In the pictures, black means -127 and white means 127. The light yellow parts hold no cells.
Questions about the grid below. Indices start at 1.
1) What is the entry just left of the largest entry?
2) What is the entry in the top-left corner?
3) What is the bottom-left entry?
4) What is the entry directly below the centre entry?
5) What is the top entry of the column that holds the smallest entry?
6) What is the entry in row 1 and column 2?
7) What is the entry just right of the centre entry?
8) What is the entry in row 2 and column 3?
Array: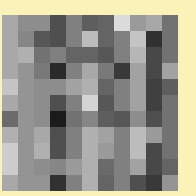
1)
-27
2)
40
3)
40
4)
6
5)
-48
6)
13
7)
-40
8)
-40

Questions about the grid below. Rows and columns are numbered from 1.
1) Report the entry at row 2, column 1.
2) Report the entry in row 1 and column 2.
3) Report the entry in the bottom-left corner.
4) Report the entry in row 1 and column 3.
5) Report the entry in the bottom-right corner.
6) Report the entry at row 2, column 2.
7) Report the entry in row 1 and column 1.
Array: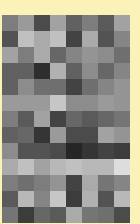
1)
-44
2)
26
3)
-10
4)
-52
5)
-52
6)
64
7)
-2

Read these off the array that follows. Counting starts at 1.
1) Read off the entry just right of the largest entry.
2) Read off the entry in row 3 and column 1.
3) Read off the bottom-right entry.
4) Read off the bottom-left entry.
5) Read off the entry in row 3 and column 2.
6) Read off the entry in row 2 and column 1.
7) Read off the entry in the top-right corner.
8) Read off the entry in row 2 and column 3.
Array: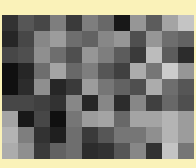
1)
22
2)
-56
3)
-9
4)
44
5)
-48
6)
-89
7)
68
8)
7

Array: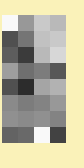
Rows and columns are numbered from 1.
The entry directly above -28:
16
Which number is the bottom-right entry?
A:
-61
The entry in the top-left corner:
121
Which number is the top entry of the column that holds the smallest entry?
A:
24
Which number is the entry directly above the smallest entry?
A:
-16
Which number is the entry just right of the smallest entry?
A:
37
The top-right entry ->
57
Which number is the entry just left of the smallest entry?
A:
-47
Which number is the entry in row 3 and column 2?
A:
-68
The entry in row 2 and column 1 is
-47

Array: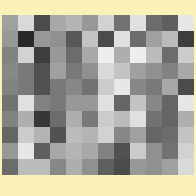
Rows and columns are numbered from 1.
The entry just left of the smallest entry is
24
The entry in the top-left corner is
32
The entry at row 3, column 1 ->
2
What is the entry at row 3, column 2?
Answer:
82
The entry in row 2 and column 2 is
-86
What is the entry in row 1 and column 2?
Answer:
89
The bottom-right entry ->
89
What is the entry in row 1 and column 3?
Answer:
-52
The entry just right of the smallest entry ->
24
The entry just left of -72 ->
46
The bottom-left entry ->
-19
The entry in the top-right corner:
103
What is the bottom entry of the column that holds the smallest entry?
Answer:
59

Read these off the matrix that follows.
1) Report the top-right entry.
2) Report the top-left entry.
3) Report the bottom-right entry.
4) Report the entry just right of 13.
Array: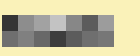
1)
28
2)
-74
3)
-8
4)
34
